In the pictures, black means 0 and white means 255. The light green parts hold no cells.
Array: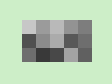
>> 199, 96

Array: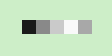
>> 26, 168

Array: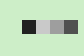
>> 33, 80

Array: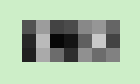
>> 82, 129

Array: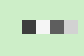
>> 61, 210

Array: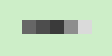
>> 102, 218

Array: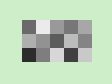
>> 106, 201

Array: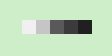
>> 240, 32
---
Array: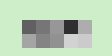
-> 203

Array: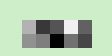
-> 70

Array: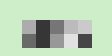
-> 70

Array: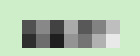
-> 233

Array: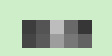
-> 98

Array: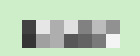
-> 244

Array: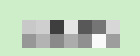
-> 157

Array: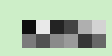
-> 103

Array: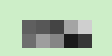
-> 55
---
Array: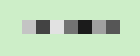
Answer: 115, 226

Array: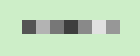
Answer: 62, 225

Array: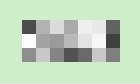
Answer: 185, 252

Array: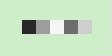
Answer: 245, 245

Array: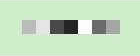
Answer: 37, 252

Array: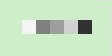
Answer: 157, 244

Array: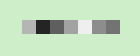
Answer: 162, 239

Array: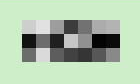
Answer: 199, 225
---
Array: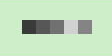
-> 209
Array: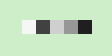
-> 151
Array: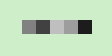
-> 157
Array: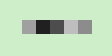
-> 190
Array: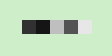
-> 83
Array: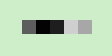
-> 207
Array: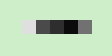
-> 11
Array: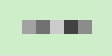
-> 66
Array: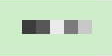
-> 123
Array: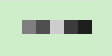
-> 59
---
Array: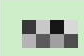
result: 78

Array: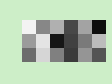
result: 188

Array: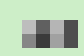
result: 78

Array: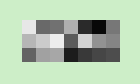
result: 133

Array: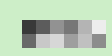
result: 140

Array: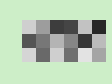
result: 187

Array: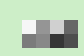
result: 78

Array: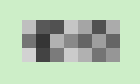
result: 101

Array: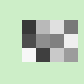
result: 239

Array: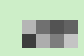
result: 196
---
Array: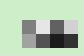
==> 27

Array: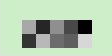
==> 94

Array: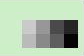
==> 94

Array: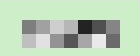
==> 233

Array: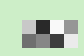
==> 61

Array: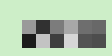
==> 83

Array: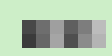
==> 139
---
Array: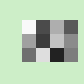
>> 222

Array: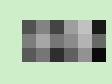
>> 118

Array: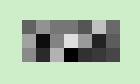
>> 42

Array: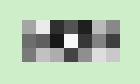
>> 193

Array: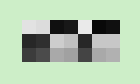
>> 75

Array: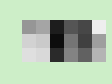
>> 217

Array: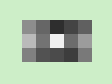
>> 82
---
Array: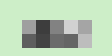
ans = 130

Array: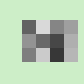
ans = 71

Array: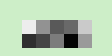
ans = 89

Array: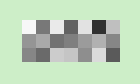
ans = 114

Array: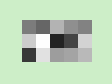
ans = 35

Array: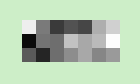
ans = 110

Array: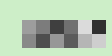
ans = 63
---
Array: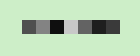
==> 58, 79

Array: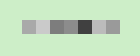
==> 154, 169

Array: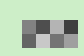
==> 63, 100

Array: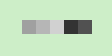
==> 81, 160

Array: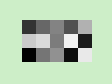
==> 177, 1

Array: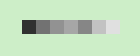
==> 224, 48
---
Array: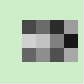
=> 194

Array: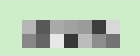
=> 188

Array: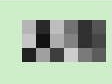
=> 130

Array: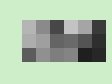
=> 106

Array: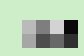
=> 77

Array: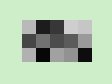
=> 76
